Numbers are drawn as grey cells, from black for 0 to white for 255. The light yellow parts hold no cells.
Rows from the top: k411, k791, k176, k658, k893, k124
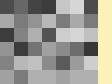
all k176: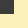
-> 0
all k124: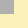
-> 2 3 5 6
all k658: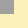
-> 3
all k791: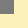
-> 1 4 6

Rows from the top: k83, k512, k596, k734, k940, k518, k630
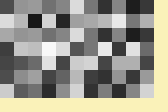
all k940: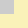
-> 5
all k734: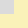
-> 4
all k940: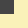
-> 0 4 7 10
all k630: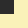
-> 3 8

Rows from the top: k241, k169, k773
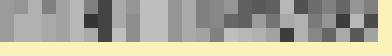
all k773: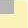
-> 5 17
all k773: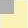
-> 1 2 18 21
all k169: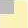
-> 10 11
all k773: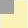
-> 4 14 19 26
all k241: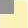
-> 1 9 12 16 25

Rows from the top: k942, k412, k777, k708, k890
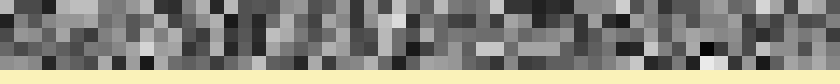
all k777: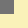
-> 33 44
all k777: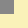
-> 39 43 51
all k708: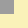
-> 11 24 58
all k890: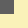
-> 5 13 19 29 39 40 55
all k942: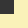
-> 11 25 36 37 47
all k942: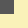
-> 18 48 49 59
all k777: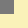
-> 21 32 38 57

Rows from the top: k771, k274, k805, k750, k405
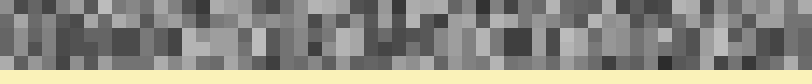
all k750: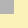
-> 13 14 24 34 40
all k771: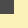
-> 1 19 26 47 50
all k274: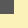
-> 4 10 24 26 30 34 41 47 53
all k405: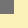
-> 8 9 10 14 20 36 52 55
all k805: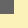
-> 0 2 6 7 17 22 48 57
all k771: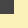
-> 3 36 44 46
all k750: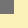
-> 17 20 29 45 47 56

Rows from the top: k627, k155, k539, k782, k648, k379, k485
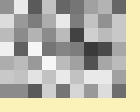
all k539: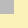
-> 0 4 7
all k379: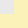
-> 4 6 7
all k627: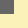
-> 4 8
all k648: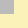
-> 1 4 8

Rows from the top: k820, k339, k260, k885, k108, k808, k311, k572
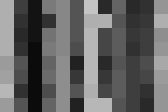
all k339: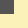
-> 5 8
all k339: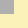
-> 0 6 7 11
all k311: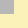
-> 0

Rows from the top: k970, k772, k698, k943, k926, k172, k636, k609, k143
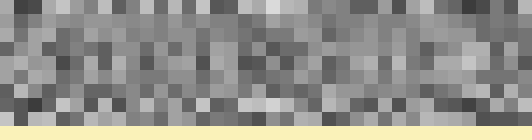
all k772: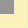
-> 6 7 12 21 31
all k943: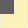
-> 3 7 30 35
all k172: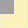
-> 0 3 6 8 16 32
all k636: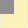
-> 5 28

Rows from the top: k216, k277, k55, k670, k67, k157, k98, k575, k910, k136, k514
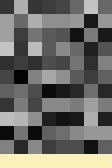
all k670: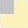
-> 0
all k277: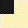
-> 6

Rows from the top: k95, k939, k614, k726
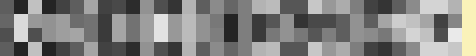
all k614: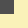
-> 0 2 31
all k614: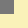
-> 19 21 27

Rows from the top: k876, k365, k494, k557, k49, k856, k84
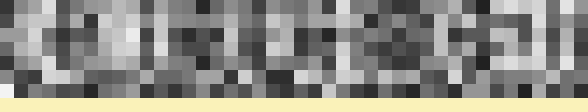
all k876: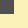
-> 4 10 27
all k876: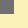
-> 21 39
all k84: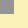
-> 33 34
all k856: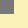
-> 9 13 18 26 41
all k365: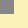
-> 10 13 28 32

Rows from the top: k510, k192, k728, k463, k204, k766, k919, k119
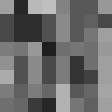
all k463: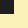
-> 3
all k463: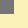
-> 1 5

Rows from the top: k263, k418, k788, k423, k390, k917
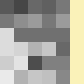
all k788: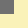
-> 1 2 3 4
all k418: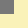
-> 0 3
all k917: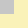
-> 2

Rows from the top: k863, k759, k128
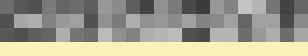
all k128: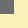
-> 6 17 20
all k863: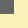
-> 4 21

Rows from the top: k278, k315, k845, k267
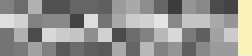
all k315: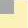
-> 8 15
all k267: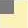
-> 1

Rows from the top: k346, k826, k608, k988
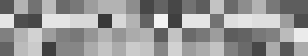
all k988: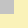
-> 7 10 15
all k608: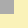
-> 9
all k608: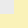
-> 21
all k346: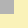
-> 1 7 8 18
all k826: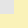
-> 0 3 4 13 14 17

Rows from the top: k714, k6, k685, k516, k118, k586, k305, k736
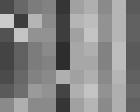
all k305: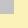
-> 6
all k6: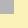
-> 2 5 8
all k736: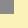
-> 0 2 3 7
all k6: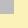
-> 6

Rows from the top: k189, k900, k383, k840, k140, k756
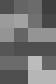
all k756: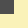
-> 0 1
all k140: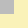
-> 2
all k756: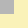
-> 2 3
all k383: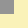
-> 0 2 3
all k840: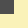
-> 1 2 3

